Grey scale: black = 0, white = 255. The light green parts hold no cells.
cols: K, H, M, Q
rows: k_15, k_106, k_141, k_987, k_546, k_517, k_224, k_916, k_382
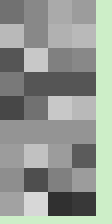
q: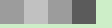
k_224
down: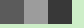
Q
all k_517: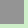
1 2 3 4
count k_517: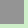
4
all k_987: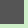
2 3 4
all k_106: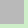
1 4
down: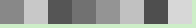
H

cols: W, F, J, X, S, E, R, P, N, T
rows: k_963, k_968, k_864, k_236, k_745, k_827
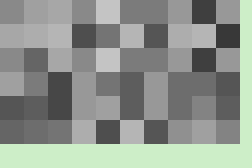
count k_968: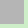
3
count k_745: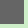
0
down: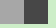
J
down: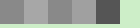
W
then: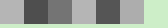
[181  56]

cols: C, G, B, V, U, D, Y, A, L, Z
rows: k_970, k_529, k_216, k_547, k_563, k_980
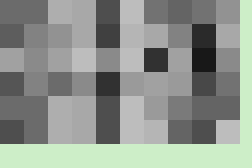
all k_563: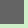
9 10
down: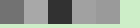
Y
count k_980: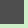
3
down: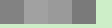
A
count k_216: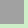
3
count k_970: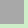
1

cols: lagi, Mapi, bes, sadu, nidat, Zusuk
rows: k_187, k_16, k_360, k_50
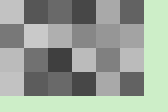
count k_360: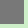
0
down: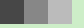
sadu
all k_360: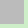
1 4 6

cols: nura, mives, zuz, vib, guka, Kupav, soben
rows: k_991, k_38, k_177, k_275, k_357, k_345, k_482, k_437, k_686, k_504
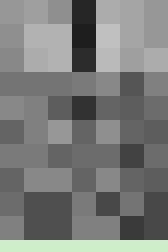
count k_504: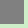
3
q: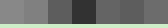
k_357
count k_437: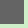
3
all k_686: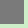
4
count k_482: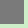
2
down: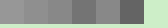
nura

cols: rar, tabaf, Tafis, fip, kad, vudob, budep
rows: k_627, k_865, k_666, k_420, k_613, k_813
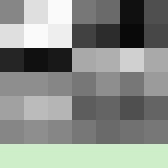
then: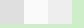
[65 44]
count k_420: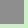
3
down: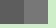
fip

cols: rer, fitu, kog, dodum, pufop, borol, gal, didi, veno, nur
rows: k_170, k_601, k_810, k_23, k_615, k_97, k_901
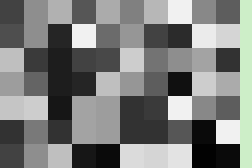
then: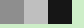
[ 10 219]
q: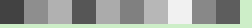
k_170
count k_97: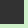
4
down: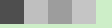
rer
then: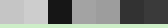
[241 136]

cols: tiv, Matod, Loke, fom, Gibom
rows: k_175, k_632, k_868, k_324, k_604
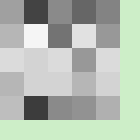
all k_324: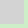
2 3 5
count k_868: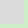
3
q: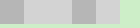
k_324
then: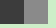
[146 176]
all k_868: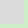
1 3 5

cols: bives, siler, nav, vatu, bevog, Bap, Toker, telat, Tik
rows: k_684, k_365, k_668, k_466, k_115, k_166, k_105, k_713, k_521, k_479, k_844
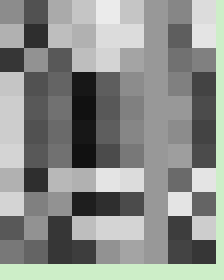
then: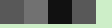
[128 152]
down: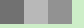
nav
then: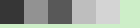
[164 152]
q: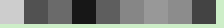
k_166

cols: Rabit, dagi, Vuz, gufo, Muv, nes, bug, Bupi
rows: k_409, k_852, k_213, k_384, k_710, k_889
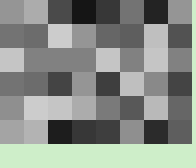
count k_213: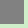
5
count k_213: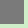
0
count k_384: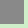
1
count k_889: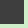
1
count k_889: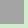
1
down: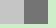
Rabit

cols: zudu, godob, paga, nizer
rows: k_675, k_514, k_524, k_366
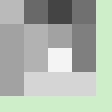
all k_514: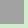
1 3
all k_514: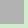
2
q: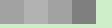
k_514
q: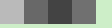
k_675
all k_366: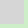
2 3 4
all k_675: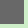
2

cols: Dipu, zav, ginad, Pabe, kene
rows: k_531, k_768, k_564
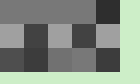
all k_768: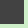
2 4
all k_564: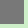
4
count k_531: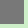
4
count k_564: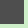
1
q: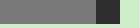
k_531
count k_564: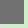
1

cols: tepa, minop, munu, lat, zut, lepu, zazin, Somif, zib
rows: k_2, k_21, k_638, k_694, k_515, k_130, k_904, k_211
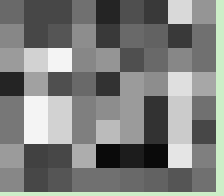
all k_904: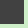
2
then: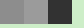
[203 112]
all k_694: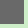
4
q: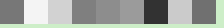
k_515
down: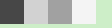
minop
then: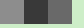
[98 57]
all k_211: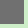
4 5 9

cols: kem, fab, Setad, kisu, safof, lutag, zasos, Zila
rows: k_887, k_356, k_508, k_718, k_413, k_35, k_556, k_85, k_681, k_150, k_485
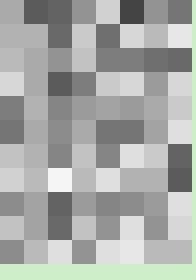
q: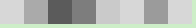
k_718
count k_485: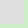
2
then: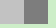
[125 111]
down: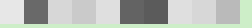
Zila
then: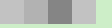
[133 223]
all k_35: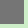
1 5 6
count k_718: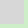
3

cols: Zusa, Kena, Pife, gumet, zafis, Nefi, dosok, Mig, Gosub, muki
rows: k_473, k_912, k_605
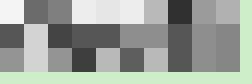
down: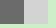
Kena
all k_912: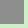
6 7 9
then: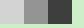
[185  94]
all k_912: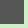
1 4 5 8
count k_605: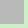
2
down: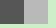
zafis

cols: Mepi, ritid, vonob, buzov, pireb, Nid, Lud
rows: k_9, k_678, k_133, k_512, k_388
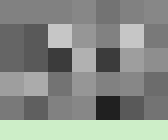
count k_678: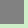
1
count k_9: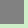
4
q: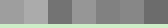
k_512
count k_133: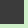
2
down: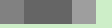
Mepi
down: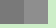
Lud

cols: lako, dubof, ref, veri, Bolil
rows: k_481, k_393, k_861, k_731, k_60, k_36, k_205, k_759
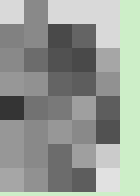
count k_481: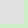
0
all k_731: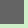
3
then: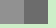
[ 93 225]
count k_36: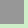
2

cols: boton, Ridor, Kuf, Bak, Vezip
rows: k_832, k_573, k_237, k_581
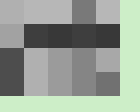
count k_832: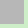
3
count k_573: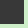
2

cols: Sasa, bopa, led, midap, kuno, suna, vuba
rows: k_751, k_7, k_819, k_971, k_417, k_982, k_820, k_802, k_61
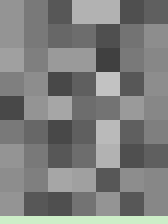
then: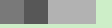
[79 95]
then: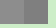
[166 160]
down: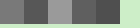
suna

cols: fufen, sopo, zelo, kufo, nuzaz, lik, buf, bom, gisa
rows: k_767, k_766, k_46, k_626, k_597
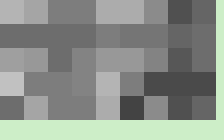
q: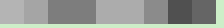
k_767
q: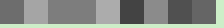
k_597
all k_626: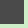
7 8 9
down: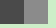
buf
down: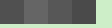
bom
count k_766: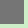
2

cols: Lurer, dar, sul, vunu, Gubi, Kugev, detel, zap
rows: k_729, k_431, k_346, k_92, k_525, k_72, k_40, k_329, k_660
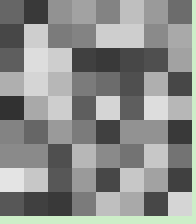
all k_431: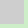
2 5 6
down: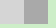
dar
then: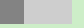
[138 169]
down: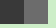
Gubi

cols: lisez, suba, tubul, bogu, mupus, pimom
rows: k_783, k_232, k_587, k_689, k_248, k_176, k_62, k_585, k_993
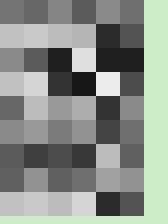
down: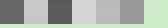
suba
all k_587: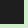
3 5 6
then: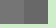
[131  90]
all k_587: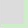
4
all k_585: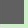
1 3
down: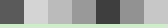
suba
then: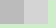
[44 83]

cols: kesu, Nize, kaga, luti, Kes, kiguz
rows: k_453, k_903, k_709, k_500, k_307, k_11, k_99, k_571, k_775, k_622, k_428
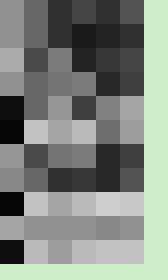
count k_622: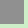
4
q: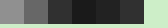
k_903
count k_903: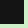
0
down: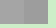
kiguz
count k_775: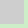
1
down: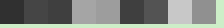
kiguz

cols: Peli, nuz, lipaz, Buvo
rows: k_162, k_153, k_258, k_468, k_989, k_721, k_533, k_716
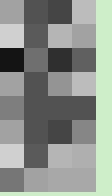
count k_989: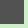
3
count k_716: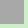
2

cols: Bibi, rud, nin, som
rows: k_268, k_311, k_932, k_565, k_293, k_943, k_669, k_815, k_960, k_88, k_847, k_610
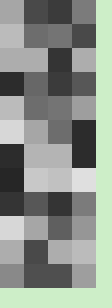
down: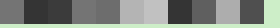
nin
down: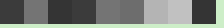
nin
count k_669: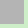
2
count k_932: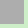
3
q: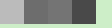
k_311

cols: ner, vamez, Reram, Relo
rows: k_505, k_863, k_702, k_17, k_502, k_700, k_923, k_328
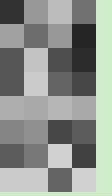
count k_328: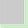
2
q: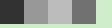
k_505
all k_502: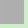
1
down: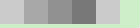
vamez

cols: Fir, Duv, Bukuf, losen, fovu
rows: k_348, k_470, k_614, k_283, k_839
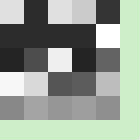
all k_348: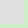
1 3
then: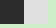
[203  52]
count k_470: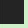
0
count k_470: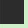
4

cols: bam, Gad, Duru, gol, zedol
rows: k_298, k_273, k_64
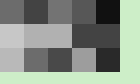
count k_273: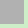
2
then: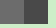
[157  41]

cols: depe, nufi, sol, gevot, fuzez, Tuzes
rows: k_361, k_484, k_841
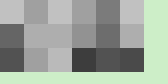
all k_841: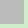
3
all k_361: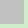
1 3 6
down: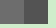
fuzez
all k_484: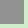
4

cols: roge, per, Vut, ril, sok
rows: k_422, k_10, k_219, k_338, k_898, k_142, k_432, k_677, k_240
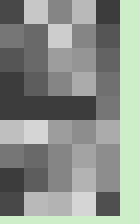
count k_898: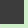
4
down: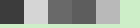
per

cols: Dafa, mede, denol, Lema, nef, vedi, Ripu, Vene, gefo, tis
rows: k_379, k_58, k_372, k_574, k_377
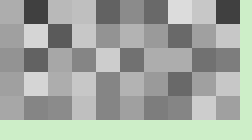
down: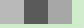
denol
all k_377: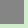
2 5 8
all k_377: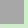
1
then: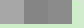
[191 133]

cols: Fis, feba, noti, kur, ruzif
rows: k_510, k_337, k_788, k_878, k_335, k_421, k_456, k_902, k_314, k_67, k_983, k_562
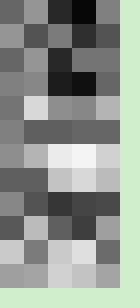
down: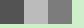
feba
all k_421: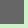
4 5
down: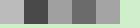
ruzif
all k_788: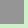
2

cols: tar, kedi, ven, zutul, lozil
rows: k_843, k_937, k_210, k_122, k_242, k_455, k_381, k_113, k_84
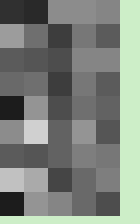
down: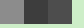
ven
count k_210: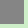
2
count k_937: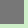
1

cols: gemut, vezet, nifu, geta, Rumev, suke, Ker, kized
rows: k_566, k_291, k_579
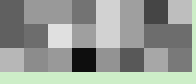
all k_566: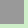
2 3
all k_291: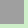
4 6

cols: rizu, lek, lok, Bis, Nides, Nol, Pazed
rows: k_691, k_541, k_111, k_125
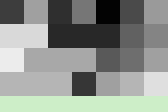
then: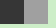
[181 223]
